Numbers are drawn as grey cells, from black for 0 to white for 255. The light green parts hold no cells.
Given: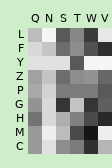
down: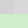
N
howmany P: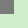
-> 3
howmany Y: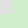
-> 3
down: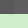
V
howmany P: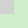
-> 1
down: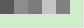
T
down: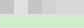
N

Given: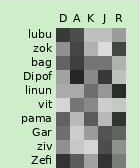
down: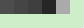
A
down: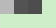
J
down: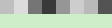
J
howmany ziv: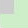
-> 0
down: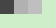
R

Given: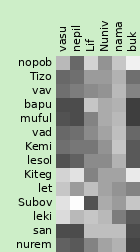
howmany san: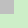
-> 3
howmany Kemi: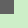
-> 0
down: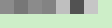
Lif

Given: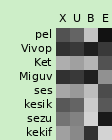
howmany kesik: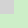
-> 0
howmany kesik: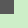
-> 2
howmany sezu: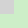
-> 1
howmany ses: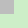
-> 1
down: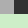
X
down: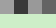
U
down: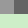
U

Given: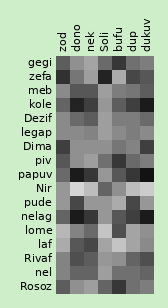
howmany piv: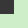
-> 1
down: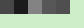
dono
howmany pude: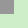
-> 4
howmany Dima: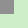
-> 3
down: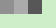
bufu
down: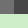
dup
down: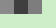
dukuv

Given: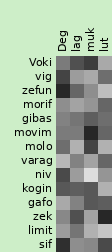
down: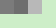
Deg
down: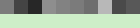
Deg
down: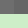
lut
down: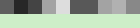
muk

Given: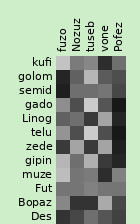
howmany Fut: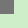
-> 4
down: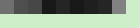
Pofez
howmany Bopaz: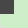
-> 1
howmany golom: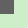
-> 1
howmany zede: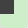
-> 0
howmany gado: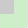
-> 1
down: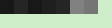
Pofez

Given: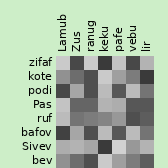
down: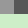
pafe
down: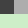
Lamub

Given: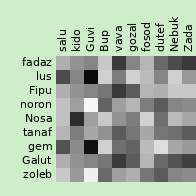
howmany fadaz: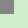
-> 2
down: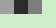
kido
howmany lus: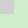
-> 3

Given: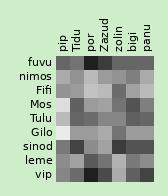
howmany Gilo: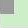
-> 4
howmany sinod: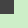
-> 1
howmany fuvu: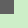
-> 0

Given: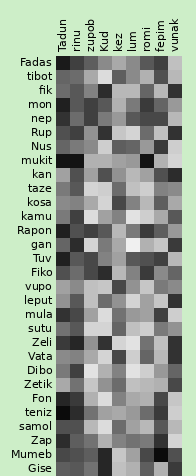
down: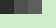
rinu
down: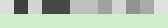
zupob
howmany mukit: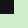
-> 3
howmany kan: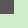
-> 0

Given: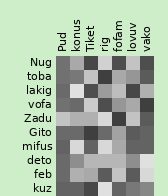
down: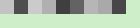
Tiket
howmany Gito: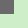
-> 3
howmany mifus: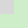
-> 2
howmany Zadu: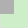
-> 2
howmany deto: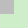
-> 0

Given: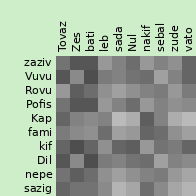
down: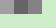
sada
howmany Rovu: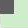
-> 1

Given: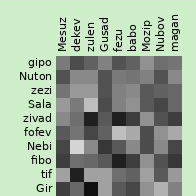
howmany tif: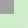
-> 4
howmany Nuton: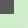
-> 0
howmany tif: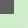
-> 1
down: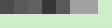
Gusad
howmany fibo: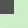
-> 1
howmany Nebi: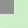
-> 0
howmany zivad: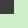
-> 2

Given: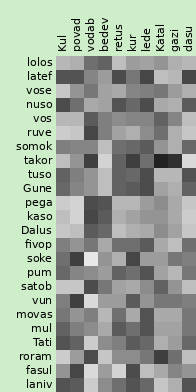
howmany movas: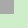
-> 3
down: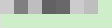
Kul

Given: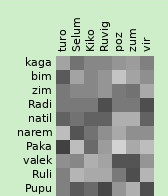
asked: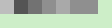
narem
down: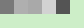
poz
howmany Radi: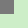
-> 5

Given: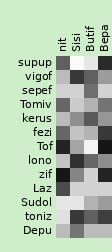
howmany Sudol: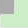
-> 0
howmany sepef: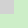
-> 3
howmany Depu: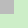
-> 3
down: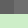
Butif
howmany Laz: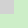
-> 3
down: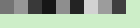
Bepa

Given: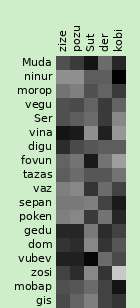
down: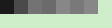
pozu
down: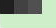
zize
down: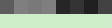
zize

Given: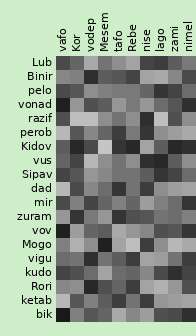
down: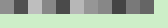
vodep
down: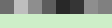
lago
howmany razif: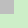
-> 3
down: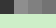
lago
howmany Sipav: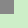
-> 1

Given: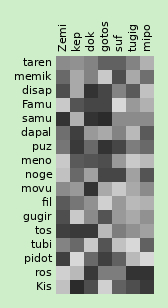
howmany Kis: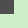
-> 2
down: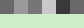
kep
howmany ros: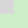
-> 0
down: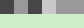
suf
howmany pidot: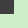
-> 2
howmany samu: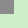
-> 3

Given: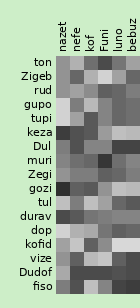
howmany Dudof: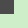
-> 4
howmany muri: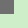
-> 2
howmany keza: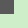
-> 1
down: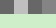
luno
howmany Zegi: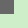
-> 1
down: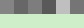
kof
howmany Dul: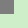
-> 1

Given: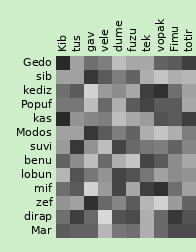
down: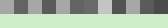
fuzu
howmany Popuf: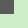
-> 3
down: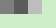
vele
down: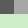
fuzu
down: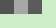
fuzu

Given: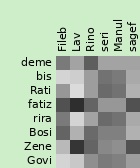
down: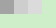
Lav
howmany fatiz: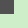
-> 2
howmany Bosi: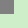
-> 2
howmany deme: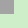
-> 4
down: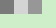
Fileb

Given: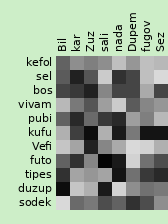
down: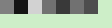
fugov
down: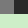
kar
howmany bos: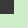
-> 1
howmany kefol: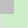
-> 2
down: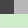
Bil
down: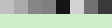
fugov

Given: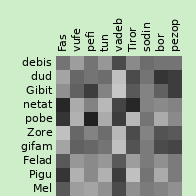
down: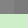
sodin
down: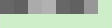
vufe
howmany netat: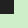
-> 0
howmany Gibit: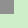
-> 1
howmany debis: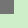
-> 4

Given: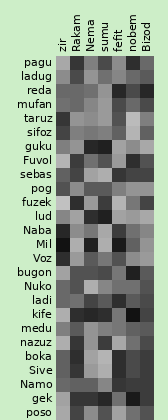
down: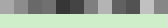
zir
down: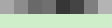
zir
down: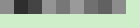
nobem
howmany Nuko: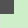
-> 2
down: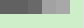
zir
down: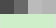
nobem

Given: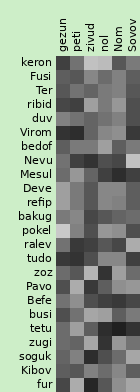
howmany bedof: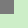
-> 3
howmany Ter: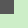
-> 2

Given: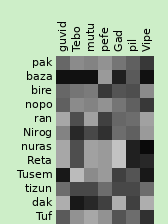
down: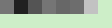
Gad
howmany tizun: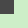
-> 4
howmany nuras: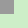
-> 1
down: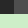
Tebo
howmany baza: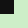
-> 4
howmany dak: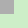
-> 3
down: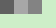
guvid

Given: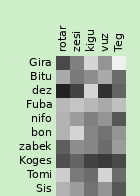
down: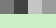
zesi
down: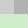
rotar
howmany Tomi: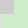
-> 1

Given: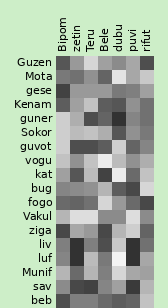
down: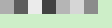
Bele
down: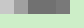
rifut
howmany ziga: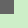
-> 1
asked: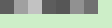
Kenam
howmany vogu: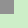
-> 2
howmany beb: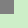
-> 2
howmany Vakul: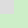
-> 3

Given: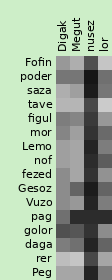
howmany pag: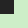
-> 0
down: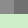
Digak
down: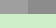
Digak
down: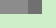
Digak
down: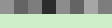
lor
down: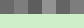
lor

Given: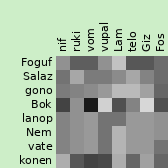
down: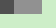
Fos
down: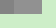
ruki
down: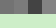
nif
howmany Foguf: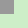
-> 0
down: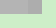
Lam

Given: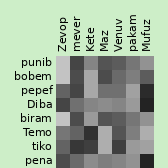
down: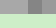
Kete
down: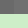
Venuv

